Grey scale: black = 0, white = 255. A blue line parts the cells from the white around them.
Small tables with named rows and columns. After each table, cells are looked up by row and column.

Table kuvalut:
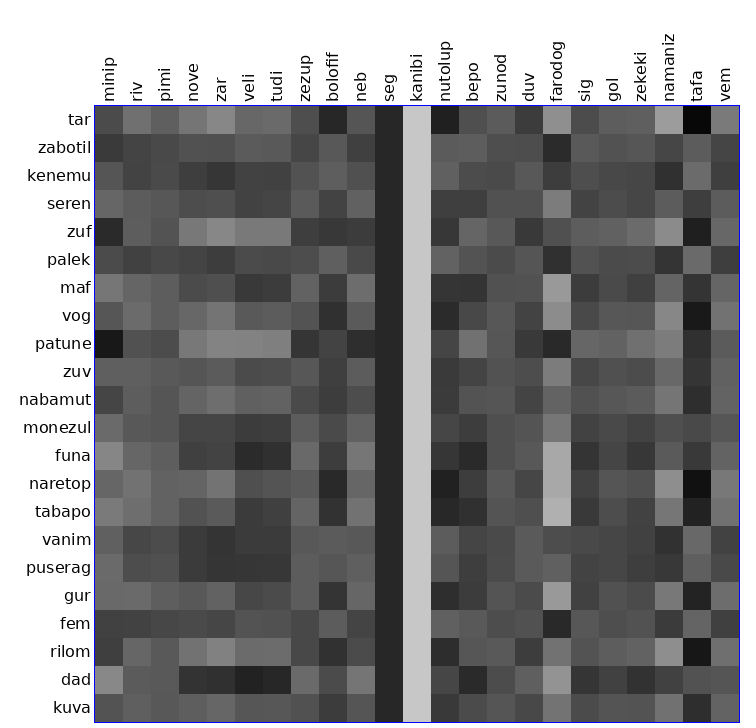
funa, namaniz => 90
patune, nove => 120
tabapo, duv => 79
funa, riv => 102
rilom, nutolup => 45
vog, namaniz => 135
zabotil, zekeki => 86
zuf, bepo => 101
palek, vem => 62
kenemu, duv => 88
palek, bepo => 83
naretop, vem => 120
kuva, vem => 99
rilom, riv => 102
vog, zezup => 83

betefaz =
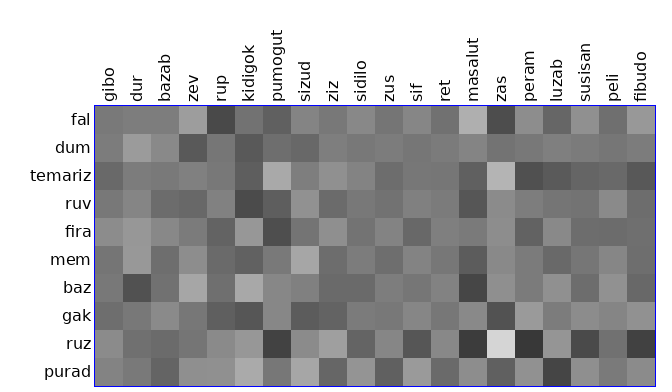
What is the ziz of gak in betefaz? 99
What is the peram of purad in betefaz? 145
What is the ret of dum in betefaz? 123
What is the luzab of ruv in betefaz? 117
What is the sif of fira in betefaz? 104
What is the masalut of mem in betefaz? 92
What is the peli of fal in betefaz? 111

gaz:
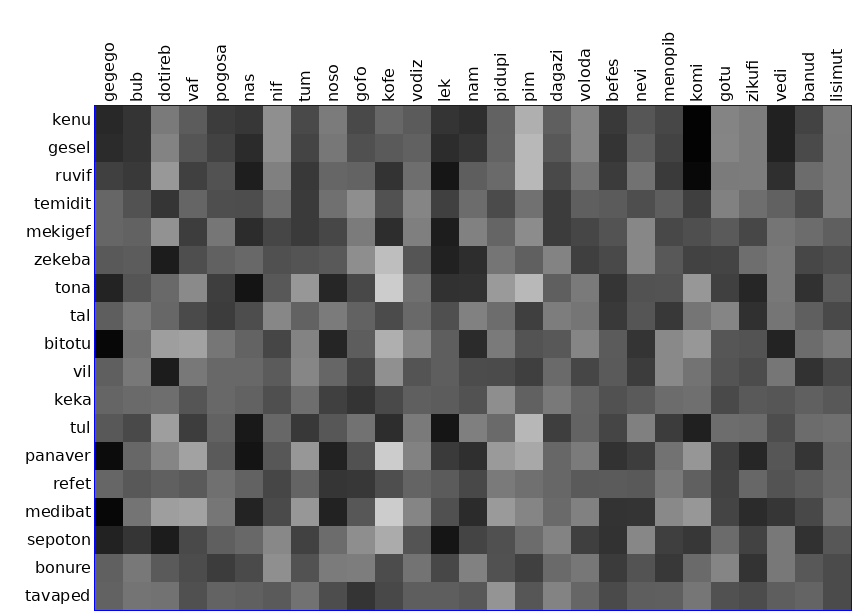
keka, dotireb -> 110
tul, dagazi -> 62
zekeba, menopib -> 88
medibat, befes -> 51
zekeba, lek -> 33
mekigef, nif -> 70
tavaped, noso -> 77
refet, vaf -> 90
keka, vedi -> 86
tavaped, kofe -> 72
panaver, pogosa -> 90
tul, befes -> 69
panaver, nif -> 87
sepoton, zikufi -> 66
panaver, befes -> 50
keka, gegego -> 101
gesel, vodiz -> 97
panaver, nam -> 47
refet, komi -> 96
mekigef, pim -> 140

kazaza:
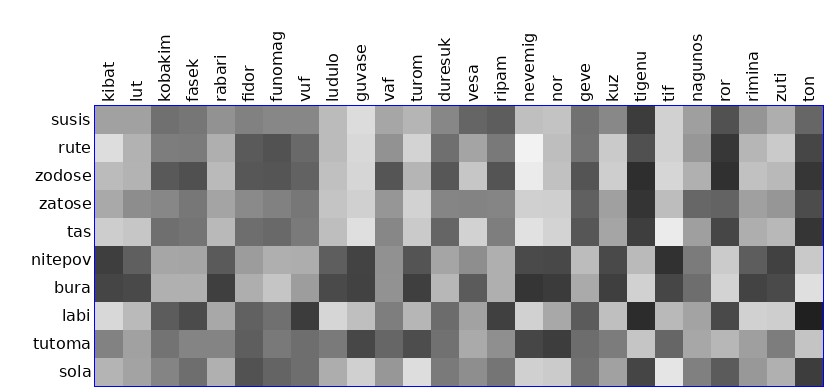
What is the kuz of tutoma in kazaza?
124
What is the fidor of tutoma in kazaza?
94
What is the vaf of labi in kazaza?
126
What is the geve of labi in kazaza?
91
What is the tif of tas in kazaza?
235
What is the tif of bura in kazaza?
70
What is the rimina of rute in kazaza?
182
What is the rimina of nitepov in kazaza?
93
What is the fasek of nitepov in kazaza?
165
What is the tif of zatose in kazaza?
189
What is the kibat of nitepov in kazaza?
62
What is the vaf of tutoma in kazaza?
102

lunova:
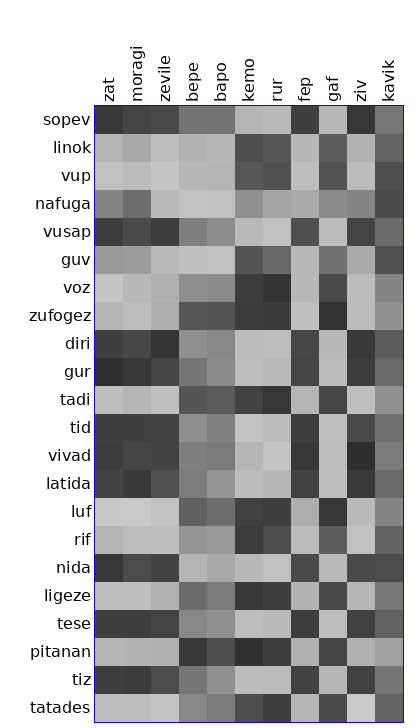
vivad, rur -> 196
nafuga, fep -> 170
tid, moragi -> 64
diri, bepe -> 143
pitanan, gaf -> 68
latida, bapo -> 149
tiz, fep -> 66
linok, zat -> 180
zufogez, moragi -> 189
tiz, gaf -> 183
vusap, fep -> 79
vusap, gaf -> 188
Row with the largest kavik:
pitanan

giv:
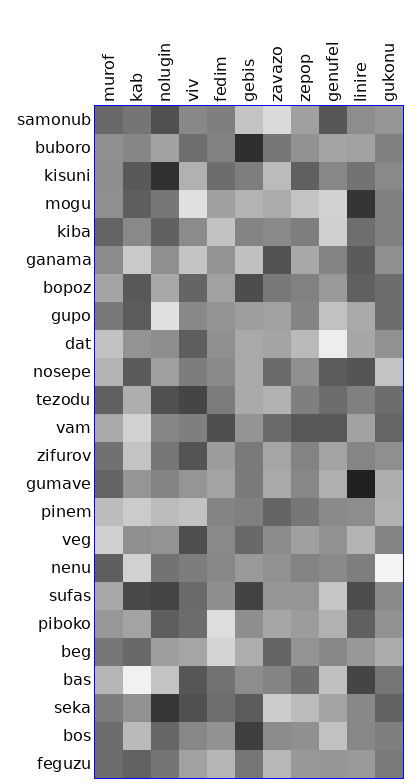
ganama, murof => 139
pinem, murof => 188
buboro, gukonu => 128
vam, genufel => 88
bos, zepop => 144
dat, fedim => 144
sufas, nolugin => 68
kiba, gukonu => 128
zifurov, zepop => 131
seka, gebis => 92
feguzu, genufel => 149
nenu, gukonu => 244
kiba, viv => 139
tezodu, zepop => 127
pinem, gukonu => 177
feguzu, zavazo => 183
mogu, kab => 95
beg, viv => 165
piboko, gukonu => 146
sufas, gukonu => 138

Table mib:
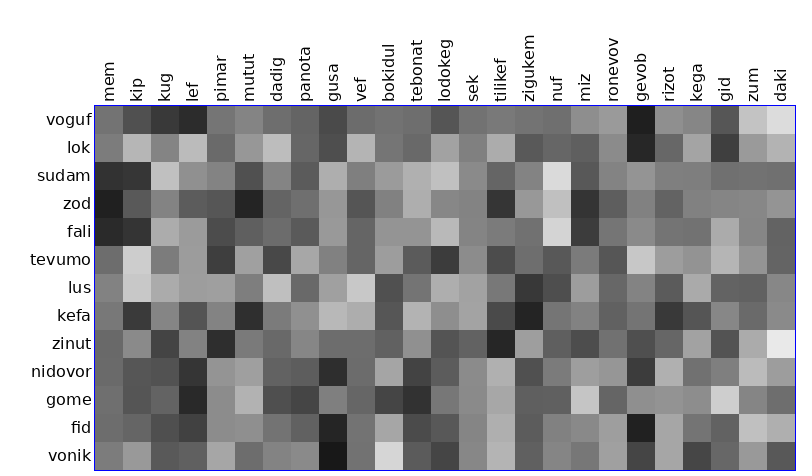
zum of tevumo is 148
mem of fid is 109
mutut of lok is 151
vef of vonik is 114
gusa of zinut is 109
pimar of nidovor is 148
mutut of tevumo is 160
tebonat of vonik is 91
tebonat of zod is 174
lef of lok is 187
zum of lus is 97
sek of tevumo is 140
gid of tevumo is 181
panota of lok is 102
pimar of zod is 86
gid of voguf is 86
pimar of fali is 76
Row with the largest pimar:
vonik

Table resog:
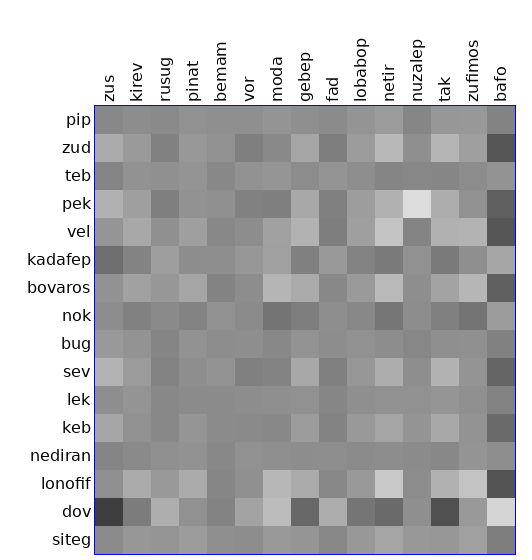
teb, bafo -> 147
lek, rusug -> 136
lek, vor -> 141
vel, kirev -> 168
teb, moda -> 149
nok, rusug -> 138
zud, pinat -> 152
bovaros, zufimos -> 182
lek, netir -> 145
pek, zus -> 177
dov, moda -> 188
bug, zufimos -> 144
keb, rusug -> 136
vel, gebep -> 178
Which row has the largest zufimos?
lonofif

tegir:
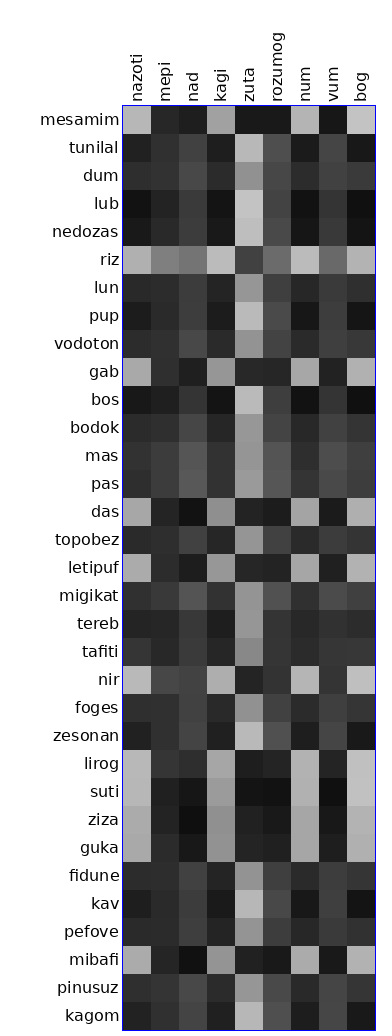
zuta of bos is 186
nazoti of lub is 18
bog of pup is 21
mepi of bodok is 47
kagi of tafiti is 38
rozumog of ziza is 25
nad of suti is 22
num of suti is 177
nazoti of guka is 169
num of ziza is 166

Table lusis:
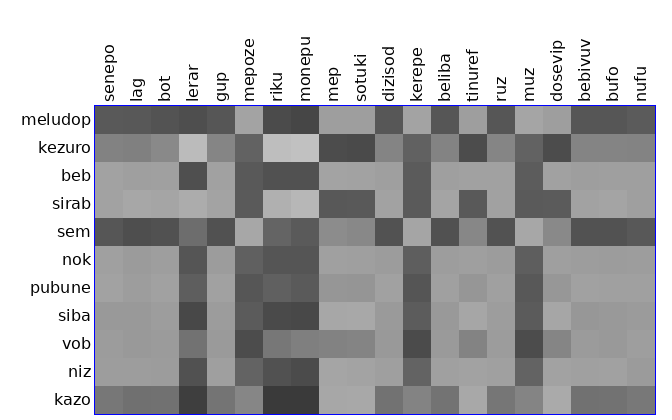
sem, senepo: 86
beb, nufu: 159
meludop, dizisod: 87
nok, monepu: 85
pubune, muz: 88
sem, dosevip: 137
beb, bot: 160
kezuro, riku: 190
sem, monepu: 90
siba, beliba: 153
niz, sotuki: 163

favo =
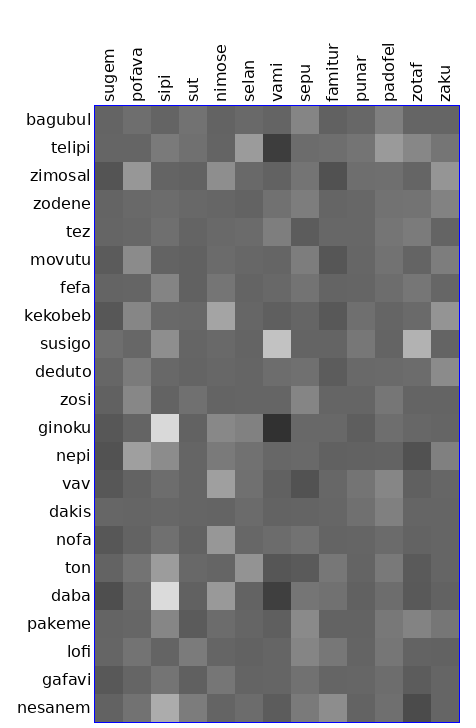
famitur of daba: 113
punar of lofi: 100
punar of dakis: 112
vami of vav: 97
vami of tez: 126
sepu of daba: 117
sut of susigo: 101
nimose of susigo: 105
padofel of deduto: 106
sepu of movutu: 125
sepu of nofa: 114
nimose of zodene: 102
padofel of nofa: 107
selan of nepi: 113
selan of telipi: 155
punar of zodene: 103
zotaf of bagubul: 101
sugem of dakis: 102
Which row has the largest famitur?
nesanem

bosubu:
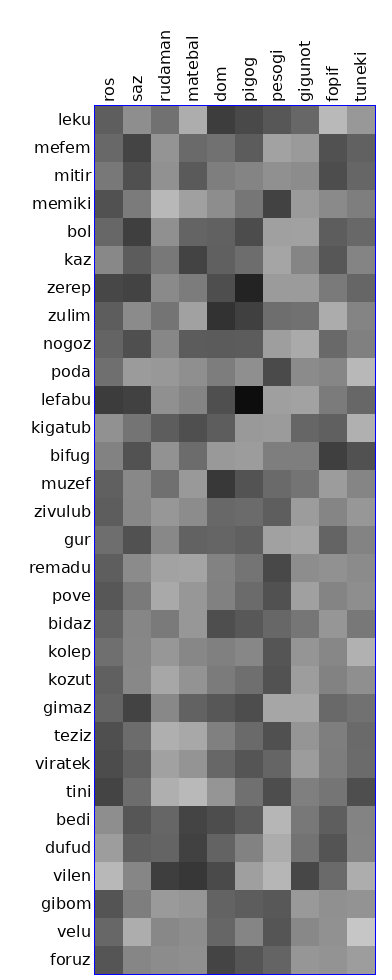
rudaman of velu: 136
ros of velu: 103
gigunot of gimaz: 166
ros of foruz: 85
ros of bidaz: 99
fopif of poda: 134
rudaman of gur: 136
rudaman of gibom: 154
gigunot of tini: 127
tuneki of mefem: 97

